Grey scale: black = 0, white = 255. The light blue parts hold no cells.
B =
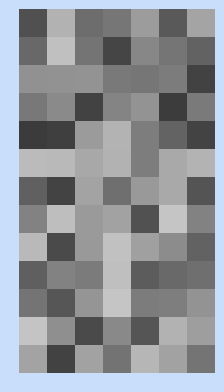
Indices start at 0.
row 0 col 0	80
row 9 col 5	105
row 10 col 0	116
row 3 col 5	60
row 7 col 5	197
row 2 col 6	66
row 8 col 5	140
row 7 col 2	154
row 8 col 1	74
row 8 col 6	98
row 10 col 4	124
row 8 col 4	160
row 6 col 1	67
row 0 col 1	178
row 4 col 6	67
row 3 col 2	66
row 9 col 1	130
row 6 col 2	163
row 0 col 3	118
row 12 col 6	116
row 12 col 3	115
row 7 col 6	130
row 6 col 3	111
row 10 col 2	149
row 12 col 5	162
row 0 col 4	156
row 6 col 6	84
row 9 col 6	111
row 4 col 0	59
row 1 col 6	98

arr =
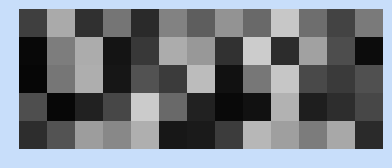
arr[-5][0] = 63
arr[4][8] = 183
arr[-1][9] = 159
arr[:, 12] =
[122, 12, 80, 71, 42]
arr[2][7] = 17
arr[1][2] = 172
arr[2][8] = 119
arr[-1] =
[45, 83, 157, 136, 175, 23, 26, 60, 183, 159, 124, 168, 42]
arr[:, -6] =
[147, 49, 17, 9, 60]
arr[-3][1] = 118
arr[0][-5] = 105
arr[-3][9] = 198
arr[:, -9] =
[42, 56, 82, 203, 175]
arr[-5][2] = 48

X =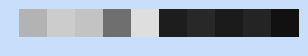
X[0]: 179
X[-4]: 40

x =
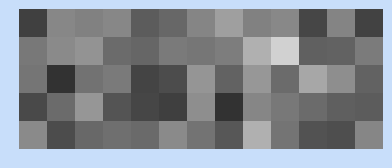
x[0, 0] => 64
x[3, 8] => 134
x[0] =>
[64, 135, 129, 135, 92, 103, 133, 159, 129, 136, 70, 132, 66]
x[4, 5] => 138
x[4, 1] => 76
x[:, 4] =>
[92, 102, 68, 70, 106]
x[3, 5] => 63
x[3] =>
[73, 107, 150, 84, 70, 63, 142, 50, 134, 120, 107, 95, 92]
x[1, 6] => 118
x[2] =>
[117, 50, 114, 122, 68, 76, 149, 98, 151, 107, 167, 142, 98]
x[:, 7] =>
[159, 125, 98, 50, 87]
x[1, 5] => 122
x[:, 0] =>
[64, 120, 117, 73, 138]
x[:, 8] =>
[129, 176, 151, 134, 176]
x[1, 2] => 147

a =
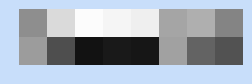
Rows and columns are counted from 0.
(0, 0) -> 142
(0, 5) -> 165
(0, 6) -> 175
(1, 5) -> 161

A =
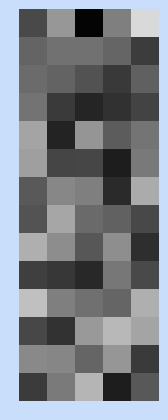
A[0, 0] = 73
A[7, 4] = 72
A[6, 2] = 127
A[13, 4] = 88
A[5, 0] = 159
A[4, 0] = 164
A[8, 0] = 175
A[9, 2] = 40
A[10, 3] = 101
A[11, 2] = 153
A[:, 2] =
[4, 113, 82, 37, 149, 70, 127, 106, 87, 40, 112, 153, 101, 181]
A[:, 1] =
[151, 113, 99, 58, 35, 69, 135, 166, 141, 55, 127, 50, 134, 122]
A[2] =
[107, 99, 82, 57, 96]
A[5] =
[159, 69, 70, 29, 121]
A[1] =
[100, 113, 113, 101, 60]
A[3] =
[115, 58, 37, 49, 67]
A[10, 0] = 192
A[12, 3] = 150

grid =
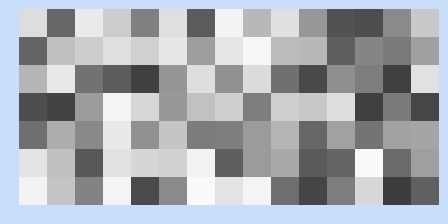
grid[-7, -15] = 221
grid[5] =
[228, 192, 88, 226, 214, 209, 243, 95, 155, 168, 90, 101, 249, 107, 159]
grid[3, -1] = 70
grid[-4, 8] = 126
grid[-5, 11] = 143
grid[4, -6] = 181
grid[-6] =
[100, 192, 205, 223, 208, 230, 158, 229, 247, 187, 184, 95, 133, 121, 160]
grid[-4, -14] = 67
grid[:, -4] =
[82, 95, 143, 222, 161, 101, 125]
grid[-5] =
[181, 232, 114, 92, 64, 150, 222, 145, 219, 112, 73, 143, 126, 64, 225]
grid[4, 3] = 233
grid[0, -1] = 201
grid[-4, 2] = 156
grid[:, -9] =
[91, 158, 222, 193, 124, 243, 249]
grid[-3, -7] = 155
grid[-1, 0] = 243
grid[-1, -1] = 96
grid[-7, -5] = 151
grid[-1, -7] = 244
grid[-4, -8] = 207

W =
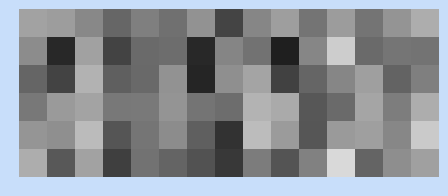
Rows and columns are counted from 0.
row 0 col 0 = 162
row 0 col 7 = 68
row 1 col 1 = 40
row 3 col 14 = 173
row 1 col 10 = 134
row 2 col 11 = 134
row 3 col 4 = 121
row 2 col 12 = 159
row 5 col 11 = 217
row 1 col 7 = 133
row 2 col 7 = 143
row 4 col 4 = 117
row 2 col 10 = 101
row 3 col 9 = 170
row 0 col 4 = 127
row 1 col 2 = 161
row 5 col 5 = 100
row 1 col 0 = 140
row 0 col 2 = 136
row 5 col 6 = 82
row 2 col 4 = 105
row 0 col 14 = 173
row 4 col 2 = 187
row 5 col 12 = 100
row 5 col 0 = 173
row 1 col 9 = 31
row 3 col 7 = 109

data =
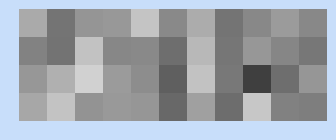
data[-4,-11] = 170
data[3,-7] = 150
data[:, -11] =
[170, 130, 151, 167]
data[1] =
[130, 115, 194, 135, 137, 110, 184, 118, 151, 134, 119]
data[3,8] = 199
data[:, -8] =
[152, 135, 155, 153]
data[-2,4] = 141
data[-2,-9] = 209
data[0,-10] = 116
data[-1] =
[167, 195, 147, 153, 150, 104, 160, 109, 199, 129, 126]

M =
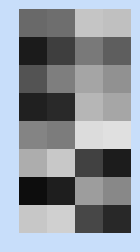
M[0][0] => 105
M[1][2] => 121
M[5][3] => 28
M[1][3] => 94
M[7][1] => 208
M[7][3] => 40
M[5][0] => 173
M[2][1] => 126
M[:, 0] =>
[105, 27, 83, 32, 132, 173, 13, 199]
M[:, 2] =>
[197, 121, 165, 182, 220, 65, 157, 71]

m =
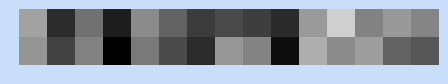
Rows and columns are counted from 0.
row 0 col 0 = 162
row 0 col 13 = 153
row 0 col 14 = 133
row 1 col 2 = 129
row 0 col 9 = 42
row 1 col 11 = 140
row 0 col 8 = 62
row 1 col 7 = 150
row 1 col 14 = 87
